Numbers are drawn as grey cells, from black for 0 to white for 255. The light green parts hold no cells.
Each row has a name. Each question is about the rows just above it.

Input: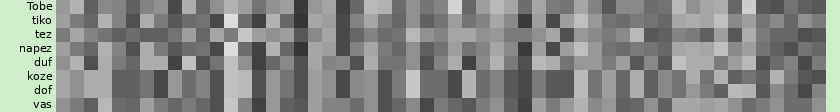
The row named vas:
[144 123  96 184 109 103 158 123 103 123 103  80 198 131  66 151  96  88
 158 131 131 109 144  80 103 137  73 123 103  88 123 144  96  66 158 123
 151 178 137 151  96 103 144  96 166 166 158 166 144 109 123 144 109 109
 144]
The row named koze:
[166 144 172 172  96  96 115  73 151 109 131  80 191 184  80 151 115  80
 158 144  73 137 144  80 123 198 109 109  73 178 109 131  88  73 123  88
  88 184 115 158 103 172  96 137 115 172 115 178  96 115  96 178 123  88
  80]
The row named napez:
[158 123 103 178 131  80 172 123  88 109 115  73 220 109  66 178 103  53
 166 158  73 131 166 123 103 144  96 115 158 115 131 166 137  59 158  73
 158 191 151 115 109 123 115 103 166 172 166 191 137 158 115  96  80 115
 103]
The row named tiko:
[158 123 103 178 131  80 172 123  88 109 115  73 220 109  66 178 103  53
 166 158  73 131 166 123 103 144  96 115 158 115 131 166 137  59 158  73
 158 191 151 115 109 123 115 103 166 172 166 191 137 158 115 137 103 144
 123]
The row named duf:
[144 178  80 172 123 103 172 172  66 191  80 115 191 144  66 103 137  80
 166 131 137  80 172 115 115 144  80 131 172  66 137 178 123  80 184 172
 115 151 151 123 158  88 137  88 191 172 172 123 158 184  80 109 131  73
 123]
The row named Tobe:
[151 178  96 137 131  96 131 144  73 172 103 144 178 158 115 144 158  59
 151 166  66 103 184 178 109 144 115 131 212 103 158 184 166 109 166 123
 115 166 131  88 137 137 109 115 184 144 166 172 103 205  88  80 115  96
  88]
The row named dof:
[166 144 172 172  96  96 115  73 151 109 131  80 191 184  80 151 115  80
 158 144  73 137 144  80 123 198 109 109  73 178 109 131  88  73 123  88
  88 184 115 158 103 172  96 137 115 151 123  96 184 178  88 137 109  73
 131]

